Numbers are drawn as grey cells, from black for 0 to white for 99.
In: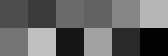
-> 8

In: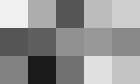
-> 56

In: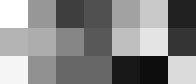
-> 52

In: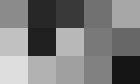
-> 72

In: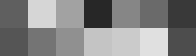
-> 56

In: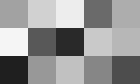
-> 16

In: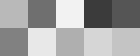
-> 68

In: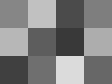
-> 22

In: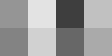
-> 40
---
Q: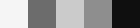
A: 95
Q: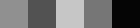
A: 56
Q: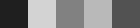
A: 12
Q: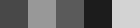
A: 28
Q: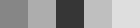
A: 52
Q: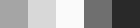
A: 64
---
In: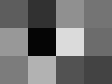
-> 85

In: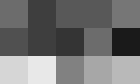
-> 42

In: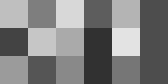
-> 88

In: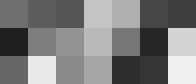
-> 15

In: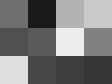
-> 92

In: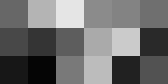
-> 79

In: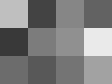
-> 56

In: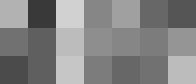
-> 48
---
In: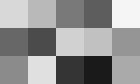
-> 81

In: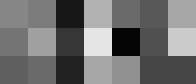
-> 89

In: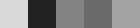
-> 51

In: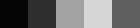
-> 63

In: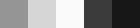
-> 97

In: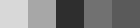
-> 18

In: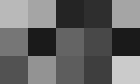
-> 39
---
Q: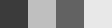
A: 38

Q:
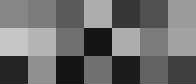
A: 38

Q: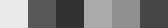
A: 56

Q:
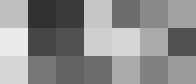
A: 50

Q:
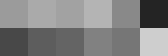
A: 46

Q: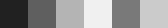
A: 47
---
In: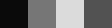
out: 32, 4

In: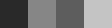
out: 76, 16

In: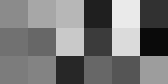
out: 19, 48

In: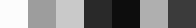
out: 23, 98

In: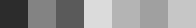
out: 77, 17

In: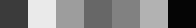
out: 2, 23
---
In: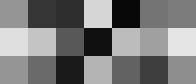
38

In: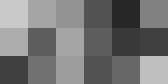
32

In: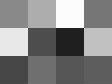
43

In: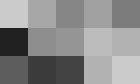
26

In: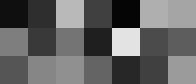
15

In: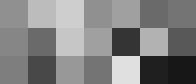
87
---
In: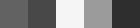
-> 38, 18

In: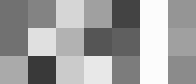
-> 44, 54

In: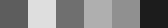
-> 36, 11

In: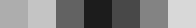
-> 67, 84

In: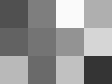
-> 31, 20

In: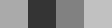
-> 66, 75

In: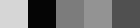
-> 83, 31

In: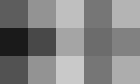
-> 36, 67

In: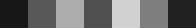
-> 9, 13

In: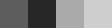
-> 36, 80
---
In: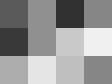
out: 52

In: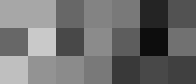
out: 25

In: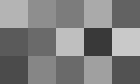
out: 32

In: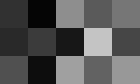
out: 59

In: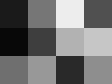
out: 55

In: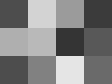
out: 41

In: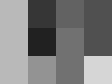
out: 83

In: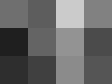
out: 33
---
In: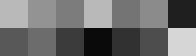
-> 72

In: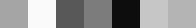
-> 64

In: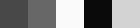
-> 28

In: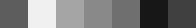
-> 36

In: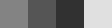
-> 51

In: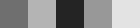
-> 43

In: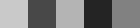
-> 78

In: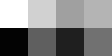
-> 99
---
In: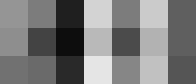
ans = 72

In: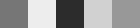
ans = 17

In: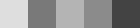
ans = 70

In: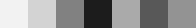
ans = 11

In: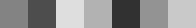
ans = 69

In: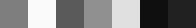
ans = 56

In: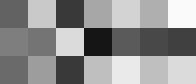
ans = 8

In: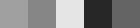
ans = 89

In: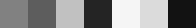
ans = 14

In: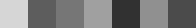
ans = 62
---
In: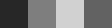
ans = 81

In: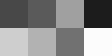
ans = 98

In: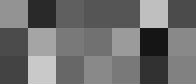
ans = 78

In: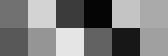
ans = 89

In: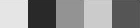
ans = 89

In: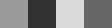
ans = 85
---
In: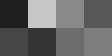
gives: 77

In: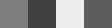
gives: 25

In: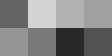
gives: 82

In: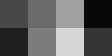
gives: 41

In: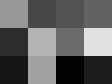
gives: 28

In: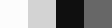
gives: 82
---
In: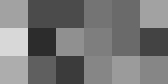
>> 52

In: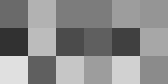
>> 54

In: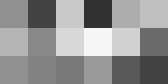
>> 26

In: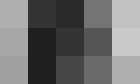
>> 68

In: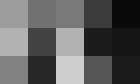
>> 11

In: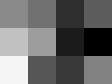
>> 50
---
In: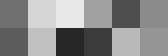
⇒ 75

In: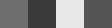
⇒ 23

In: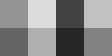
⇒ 68

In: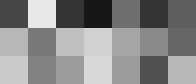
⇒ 50

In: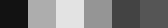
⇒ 67

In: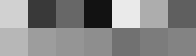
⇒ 61

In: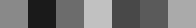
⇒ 10

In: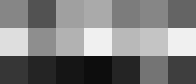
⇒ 14
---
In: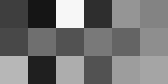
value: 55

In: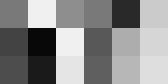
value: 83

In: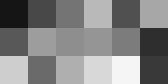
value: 18

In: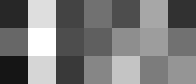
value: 44

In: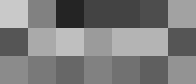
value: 33

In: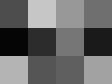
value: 10

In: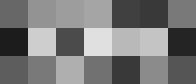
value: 14

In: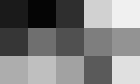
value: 57
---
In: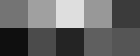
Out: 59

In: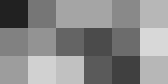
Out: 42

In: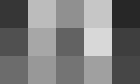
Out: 84

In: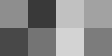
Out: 75

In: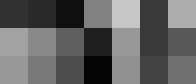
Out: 22

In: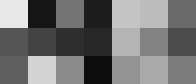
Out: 51

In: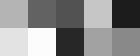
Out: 77

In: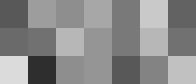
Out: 71

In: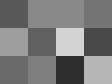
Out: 82
